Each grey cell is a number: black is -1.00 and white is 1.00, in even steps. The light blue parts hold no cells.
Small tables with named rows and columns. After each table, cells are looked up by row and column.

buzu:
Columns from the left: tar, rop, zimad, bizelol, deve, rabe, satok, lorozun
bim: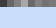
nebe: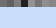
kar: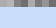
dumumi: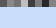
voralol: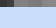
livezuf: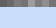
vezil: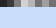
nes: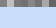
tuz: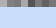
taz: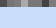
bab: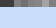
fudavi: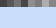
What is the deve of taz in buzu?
-0.07
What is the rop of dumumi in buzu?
0.07
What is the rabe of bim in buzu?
0.01
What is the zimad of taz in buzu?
-0.03
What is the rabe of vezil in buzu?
-0.10
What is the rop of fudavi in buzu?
-0.31
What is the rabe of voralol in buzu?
-0.04
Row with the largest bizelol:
vezil

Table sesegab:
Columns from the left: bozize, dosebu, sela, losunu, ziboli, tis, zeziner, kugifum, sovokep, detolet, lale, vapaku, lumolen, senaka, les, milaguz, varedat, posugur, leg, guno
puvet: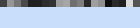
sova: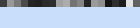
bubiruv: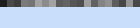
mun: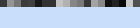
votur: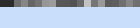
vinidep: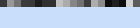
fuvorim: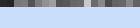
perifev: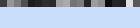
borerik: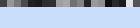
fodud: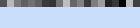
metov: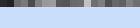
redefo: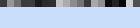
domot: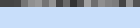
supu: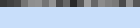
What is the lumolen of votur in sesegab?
0.52
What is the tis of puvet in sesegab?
-0.74
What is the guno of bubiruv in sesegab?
-0.44
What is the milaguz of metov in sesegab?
-0.38
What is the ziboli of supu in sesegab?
0.11
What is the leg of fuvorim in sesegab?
0.07
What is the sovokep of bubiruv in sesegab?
-0.28
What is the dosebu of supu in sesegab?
-0.49
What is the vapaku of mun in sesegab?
-0.05
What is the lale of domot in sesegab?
-0.61
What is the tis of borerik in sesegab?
-0.79
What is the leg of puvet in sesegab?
0.72
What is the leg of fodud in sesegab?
0.49
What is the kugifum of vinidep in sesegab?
-0.62
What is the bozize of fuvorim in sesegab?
-0.69
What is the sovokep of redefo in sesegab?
0.54
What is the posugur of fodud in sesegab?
-0.99
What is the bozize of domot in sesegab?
-0.47
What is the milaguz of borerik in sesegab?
-0.89
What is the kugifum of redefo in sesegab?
-0.64
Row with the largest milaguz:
bubiruv

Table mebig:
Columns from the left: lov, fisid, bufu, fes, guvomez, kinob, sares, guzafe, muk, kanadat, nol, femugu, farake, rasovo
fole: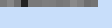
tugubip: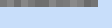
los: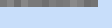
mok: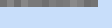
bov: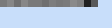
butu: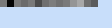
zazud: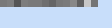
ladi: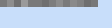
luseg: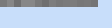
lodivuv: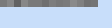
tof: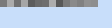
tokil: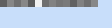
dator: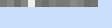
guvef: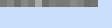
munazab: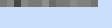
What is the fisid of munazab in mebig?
0.06
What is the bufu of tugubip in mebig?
-0.12
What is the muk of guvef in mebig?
-0.07
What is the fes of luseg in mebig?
0.06
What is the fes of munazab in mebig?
0.06
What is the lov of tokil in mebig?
-0.25
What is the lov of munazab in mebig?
-0.04
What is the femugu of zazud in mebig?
-0.25

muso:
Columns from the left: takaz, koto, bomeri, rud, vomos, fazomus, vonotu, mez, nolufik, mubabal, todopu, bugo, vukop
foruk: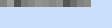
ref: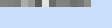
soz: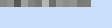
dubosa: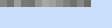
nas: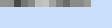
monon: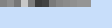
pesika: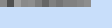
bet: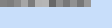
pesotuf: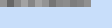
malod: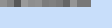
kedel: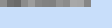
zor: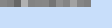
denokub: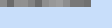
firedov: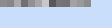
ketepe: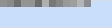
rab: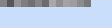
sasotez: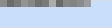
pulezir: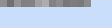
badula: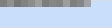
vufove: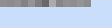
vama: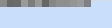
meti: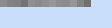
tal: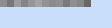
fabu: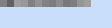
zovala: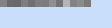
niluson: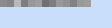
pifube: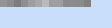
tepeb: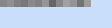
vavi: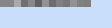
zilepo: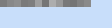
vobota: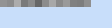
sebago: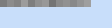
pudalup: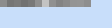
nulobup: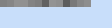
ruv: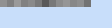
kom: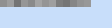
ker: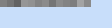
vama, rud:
0.21
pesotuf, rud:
0.28
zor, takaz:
0.05
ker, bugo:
0.28
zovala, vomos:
-0.12
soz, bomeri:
-0.31
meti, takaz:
0.10
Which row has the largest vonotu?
ref

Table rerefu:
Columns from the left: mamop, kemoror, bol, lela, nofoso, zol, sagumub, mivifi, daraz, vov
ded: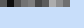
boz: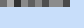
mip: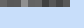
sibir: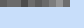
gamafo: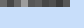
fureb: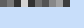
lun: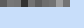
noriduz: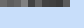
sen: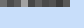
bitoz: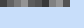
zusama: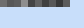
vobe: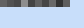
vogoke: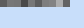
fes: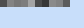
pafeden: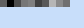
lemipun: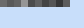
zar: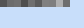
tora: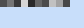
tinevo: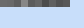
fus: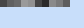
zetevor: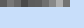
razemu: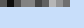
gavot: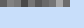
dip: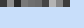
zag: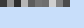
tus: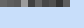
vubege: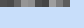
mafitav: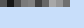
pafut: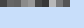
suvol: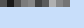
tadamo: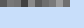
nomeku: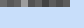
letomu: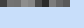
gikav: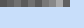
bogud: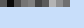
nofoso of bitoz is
-0.28
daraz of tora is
0.27
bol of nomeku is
-0.23
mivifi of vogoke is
0.03
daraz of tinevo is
-0.36
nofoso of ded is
-0.01
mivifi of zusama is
-0.31

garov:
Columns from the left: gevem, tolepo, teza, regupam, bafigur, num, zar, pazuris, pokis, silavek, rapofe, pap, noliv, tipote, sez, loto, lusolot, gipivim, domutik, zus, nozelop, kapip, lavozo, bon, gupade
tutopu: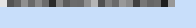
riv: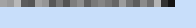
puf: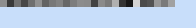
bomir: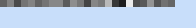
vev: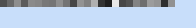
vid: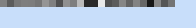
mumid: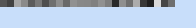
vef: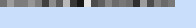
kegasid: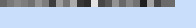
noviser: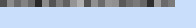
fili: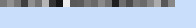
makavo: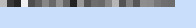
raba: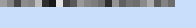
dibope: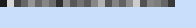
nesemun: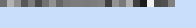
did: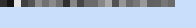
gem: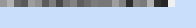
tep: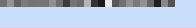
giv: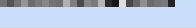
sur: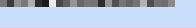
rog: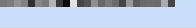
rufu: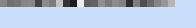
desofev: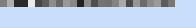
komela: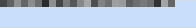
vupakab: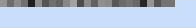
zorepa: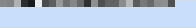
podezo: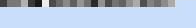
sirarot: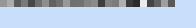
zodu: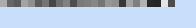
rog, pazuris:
0.41
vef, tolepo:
0.23
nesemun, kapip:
0.88
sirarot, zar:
0.11
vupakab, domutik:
-0.10
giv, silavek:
0.38
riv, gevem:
0.28
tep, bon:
0.07
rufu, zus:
-0.01
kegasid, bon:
-0.17

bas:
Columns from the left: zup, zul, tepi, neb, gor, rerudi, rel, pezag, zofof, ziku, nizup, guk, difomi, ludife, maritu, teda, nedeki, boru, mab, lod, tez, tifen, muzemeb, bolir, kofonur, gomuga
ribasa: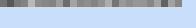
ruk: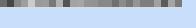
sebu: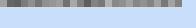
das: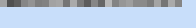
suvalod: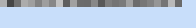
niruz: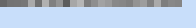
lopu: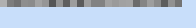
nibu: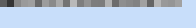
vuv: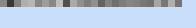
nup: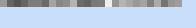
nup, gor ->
-0.03
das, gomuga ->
0.04
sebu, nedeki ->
0.07
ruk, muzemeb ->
0.26
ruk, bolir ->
-0.29
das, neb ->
0.05

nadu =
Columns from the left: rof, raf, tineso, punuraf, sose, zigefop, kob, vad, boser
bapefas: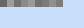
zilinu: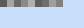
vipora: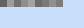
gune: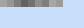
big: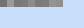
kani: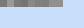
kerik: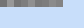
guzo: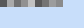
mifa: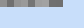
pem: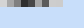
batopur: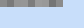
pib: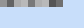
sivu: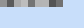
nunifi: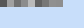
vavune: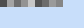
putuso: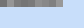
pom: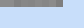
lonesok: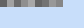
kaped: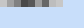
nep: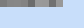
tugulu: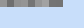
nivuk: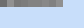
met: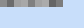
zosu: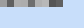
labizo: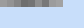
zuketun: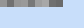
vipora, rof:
-0.22
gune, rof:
0.28
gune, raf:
0.17
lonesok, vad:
0.19
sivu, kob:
0.42
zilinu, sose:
0.37
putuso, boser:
0.19
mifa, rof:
0.13
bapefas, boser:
-0.03
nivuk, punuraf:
-0.03
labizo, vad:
0.22
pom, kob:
0.05
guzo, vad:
0.22
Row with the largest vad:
pem

